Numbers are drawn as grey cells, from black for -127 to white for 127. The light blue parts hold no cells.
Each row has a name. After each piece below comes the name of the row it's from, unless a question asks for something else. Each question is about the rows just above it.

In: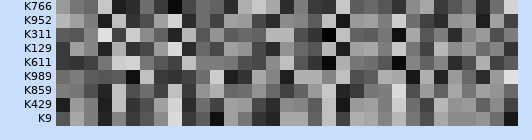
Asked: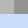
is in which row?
K429
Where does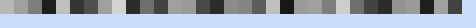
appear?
K952
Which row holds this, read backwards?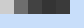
K989

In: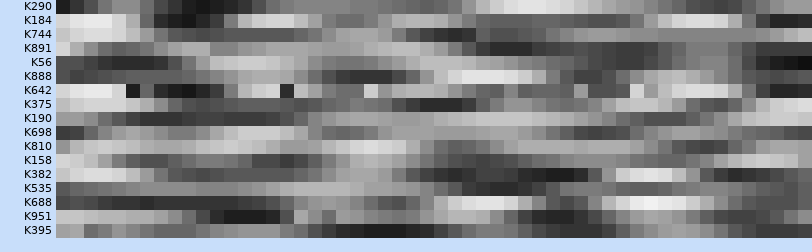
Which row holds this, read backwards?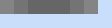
K395
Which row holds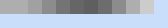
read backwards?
K810
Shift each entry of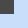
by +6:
[-48]
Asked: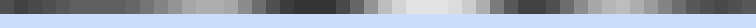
K888
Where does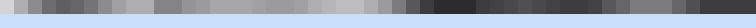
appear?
K891
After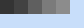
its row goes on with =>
[ 27  33  27  12 -11 -39 -54 -67 -67 -67 -61]
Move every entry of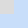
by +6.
[98]

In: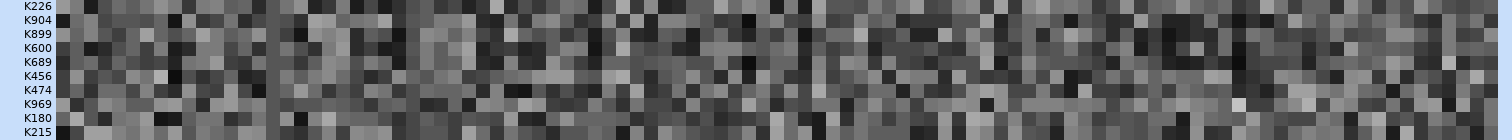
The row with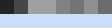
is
K474
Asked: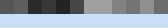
K474
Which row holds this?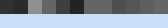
K689

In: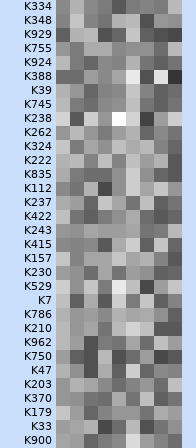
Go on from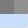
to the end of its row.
[ 43 -18 -38 -25]
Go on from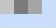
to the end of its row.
[ 16  63  43  57   3 -25]
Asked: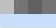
K745
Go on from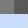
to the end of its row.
[-4  3 -4 57]
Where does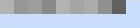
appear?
K786

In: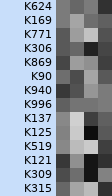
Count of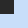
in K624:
0
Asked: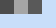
K90

